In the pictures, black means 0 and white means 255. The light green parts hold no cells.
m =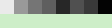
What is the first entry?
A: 234
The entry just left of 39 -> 95

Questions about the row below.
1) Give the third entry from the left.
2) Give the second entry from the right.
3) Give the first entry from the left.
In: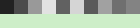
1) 153
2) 111
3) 34

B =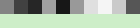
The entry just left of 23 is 160
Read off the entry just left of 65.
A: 131

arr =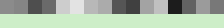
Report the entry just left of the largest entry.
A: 205
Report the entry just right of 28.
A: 98

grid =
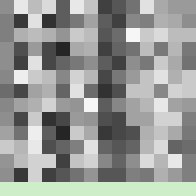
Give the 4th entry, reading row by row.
218
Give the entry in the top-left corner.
142
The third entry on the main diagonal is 188
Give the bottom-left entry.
142
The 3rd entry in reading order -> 188
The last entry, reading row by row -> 127
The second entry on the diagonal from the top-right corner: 169
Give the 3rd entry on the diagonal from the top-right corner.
218
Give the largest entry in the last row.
210
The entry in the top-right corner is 154
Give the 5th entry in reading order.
93
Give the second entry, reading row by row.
232
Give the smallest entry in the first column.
108
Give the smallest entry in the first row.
64
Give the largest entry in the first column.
202
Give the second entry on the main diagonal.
56
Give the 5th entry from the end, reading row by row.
127
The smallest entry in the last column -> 108

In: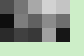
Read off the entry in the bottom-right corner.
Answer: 22
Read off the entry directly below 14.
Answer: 42
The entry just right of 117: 168
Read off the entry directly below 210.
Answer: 139

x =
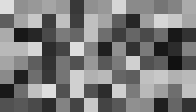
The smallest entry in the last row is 31
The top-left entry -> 222
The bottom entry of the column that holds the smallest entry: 102
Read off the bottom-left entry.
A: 81
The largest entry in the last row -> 200
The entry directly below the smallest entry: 177
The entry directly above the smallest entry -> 44
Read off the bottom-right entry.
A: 50
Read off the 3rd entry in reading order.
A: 152
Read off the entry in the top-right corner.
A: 171
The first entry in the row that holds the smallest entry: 165
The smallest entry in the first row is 56
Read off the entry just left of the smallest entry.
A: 94
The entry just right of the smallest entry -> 74
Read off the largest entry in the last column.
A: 192
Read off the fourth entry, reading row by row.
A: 165
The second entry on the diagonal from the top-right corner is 200
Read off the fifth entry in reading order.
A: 152
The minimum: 17
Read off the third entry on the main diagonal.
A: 38
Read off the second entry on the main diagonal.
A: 165

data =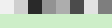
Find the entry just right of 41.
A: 147
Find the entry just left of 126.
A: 226
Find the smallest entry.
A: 41

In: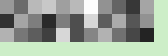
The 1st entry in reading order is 153
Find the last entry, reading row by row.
35
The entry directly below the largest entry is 215
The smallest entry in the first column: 49
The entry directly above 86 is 55
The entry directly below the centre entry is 78
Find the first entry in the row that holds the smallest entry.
178
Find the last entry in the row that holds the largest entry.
165
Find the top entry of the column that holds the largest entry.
253
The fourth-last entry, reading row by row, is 178

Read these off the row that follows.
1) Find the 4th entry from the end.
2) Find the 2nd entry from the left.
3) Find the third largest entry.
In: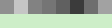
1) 96
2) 197
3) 143

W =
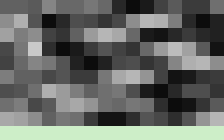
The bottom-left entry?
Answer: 168
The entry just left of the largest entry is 119
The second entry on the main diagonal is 175
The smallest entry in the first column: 66
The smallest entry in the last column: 19
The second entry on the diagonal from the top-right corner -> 12
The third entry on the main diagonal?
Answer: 141
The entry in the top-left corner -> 97
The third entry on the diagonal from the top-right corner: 59
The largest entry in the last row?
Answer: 182
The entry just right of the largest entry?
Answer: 46
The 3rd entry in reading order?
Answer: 90
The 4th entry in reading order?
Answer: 133
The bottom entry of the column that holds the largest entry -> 141
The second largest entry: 188
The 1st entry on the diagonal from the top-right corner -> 111
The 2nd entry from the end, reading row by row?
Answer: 148
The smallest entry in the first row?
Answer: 12
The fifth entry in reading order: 104
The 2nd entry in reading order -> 97
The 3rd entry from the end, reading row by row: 84

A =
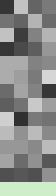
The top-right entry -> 122
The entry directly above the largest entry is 137
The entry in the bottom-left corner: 80
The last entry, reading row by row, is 145
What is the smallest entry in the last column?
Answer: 54
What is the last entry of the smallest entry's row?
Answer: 115
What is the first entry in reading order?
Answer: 54
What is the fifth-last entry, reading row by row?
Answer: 87
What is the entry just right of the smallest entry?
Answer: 122
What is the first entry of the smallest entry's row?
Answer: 207
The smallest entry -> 48
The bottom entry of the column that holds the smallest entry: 87
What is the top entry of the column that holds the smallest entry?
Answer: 194
